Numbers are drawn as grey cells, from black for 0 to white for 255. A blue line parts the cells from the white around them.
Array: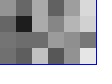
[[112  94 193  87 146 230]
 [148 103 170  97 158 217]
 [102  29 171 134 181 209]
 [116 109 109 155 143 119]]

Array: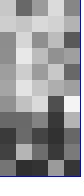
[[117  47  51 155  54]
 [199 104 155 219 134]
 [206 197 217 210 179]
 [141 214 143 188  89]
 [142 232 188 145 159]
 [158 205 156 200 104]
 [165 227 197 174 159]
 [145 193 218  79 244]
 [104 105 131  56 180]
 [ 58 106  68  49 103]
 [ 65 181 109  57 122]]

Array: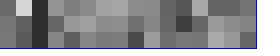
[[121  90  47 134  95 134 122 124  75 155 110 120 119 169 151 103]
 [107 214  47 147 126 138 161 165 140 137 101  86 168 101 101 116]
 [118  97  47 103 151 159 140 141 113 133 102  63 102 154 139 131]]

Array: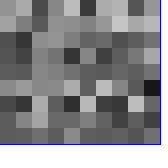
[[ 92  94 111  92 138  94  91  96  84 112]
 [147 170  75 135 188  58 172 179  85 150]
 [162 126  89 145 142 130 151 197 168 183]
 [ 80  54 142 148 126  99 106  80  93 114]
 [ 84  67 130 115  53 134  64  93 120 167]
 [ 92  89 135 128 113  93  90 102  94 114]
 [138 154 136 138 172  95 187 133  89  23]
 [ 72  54 172  93  47 184  62  56 189 102]
 [ 92 133 164 105 105 127  98  66  94  65]]

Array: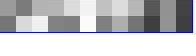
[[118 217 240 130 127 251 128 174 116  63 147  63]
 [155 123 179 181 219 242 193 220 183  87 146  67]]

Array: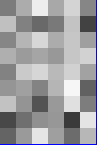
[[100 154 229 159 108 183]
 [124 172 237 168 212 134]
 [192 129 105 121 195  66]
 [134 181 215 172 198 159]
 [175 155 165 152 198 210]
 [130 202 214 185 209 162]
 [149 160 131 181 246  97]
 [194 148  83 153 224 125]
 [ 72 111 144 151  58 228]]

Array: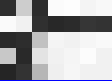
[[ 37  51 182 239 246 241 241]
 [ 46 205  44 251 253 244 248]
 [250 241  48  40  43  54  51]
 [ 41  45 193 244 241 246 249]
 [200  41 227 241 245 252 241]]
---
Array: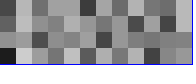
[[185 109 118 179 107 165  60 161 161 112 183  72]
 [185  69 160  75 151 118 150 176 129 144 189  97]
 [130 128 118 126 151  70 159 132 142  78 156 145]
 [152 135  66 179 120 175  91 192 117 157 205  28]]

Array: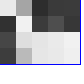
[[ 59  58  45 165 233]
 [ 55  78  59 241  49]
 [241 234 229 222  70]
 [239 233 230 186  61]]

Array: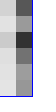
[[ 87 211]
 [154 226]
 [ 50 203]
 [114 223]
 [157 226]
 [151 228]]

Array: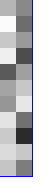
[[137 181]
 [109 251]
 [154 200]
 [ 77 239]
 [160  90]
 [199 164]
 [231 150]
 [113 227]
 [ 43 202]
 [200 219]
 [125 197]]

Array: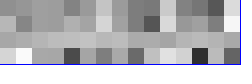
[[219  87 118 130 202 121 125 155 196 154 131 157 159 150 144]
 [246 126 160 152 217  85 125 161 213 164 176 157 159 134 183]
 [169 180 186 181 165 172 171 188 184 194 190 188 181 173 167]
 [100 187  47 210 225 192 106 169 126 165  75 167 168 250 213]]

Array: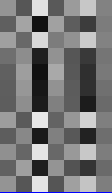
[[130 199 155  89 225  86 148]
 [124  60  93 161  17 164  95]
 [130 202 146 124 216 104 160]
 [117  57  86 146  31 141 111]
 [121  47  88 169  16 158  96]
 [112  48  92 146  23 151  94]
 [106  28  93 128  27 142  93]
 [127 210 151  99 231  90 157]
 [110  34  88 128  25 136  93]
 [125 200 153 104 228 102 144]
 [106  52  83 148  31 159  97]
 [126 196 160  85 228  86 148]]

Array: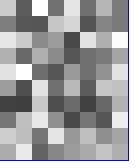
[[123 181 111 229 114 254  92 202]
 [121 133  84 214 198  86  87 127]
 [251 175 226  73 155 140 202 230]
 [166 122 111  85 140 175 105 177]
 [225 146 112 154  86 110 255 226]
 [193 198  92 185 112 226  80 157]
 [178 103  65 107  78 200  63  65]
 [237  86 119  72 145 232 192 119]
 [165 142 191 152 229 116 190 206]
 [175 197 171 156 134  99 234 172]]

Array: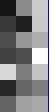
[[203 139  20]
 [201  30  57]
 [173 151  78]
 [253  78  64]
 [196 125 216]
 [126 102  39]
 [168 160 101]]

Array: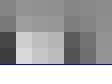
[[140 137 134 144 145 147 132]
 [142 133 126 151 153 158 121]
 [147 115  91 181 190 206  71]
 [148 111  83 188 198 217  60]]
